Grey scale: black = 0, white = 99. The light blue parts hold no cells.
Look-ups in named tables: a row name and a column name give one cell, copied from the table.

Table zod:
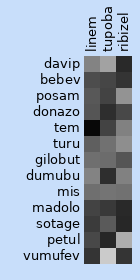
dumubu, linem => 51
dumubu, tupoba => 18
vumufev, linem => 20
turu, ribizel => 55
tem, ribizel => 50
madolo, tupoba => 22
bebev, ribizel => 20
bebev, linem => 30
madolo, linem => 26
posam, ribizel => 57
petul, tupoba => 15
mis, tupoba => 45

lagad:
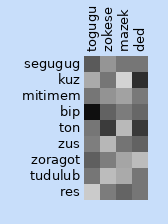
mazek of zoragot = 64
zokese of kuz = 46
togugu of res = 79
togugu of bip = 6
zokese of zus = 71
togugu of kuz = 66
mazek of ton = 72
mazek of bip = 48
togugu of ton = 46
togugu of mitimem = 46
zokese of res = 48
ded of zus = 38
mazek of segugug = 46
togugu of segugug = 35
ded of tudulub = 46
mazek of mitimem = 63
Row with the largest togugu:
res

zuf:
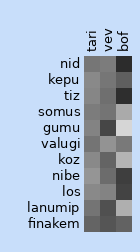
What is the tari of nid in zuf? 46
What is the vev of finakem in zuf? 33
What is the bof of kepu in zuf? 37
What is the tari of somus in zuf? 48
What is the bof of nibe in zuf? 24
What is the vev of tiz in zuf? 43
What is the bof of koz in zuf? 70
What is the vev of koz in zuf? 39
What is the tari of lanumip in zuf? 45
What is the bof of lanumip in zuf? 68
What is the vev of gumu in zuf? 27
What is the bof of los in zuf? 26
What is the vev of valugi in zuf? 57
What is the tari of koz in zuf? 53
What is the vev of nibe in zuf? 42
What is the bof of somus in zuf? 66
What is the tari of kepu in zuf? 53
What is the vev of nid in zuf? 48
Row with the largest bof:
gumu

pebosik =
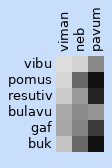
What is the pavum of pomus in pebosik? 7
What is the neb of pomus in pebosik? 40
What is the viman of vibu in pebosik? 86
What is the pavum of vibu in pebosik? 53
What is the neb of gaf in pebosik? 51
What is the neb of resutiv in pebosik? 60
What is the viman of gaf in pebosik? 65
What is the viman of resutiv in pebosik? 79
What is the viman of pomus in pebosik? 83
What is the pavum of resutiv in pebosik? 14

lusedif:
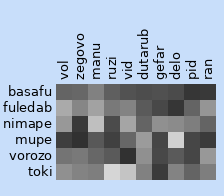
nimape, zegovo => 22
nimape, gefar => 56
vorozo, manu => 40
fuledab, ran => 58
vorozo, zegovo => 47
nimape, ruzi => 29
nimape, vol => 59
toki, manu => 49
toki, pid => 39
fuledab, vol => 66
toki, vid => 76
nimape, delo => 54
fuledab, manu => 63
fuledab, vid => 51
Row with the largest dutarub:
mupe

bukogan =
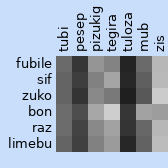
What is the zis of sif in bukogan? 72
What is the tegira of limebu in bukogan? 60
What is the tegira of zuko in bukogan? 47
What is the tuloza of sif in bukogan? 15
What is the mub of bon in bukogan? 63
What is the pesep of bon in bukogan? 30
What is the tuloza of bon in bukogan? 21
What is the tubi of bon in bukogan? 42
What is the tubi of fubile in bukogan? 41
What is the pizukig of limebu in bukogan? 50
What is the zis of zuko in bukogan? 79
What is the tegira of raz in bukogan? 63
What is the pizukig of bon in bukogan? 65
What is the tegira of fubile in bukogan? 51
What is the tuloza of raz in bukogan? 20
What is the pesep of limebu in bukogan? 25
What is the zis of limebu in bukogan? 73

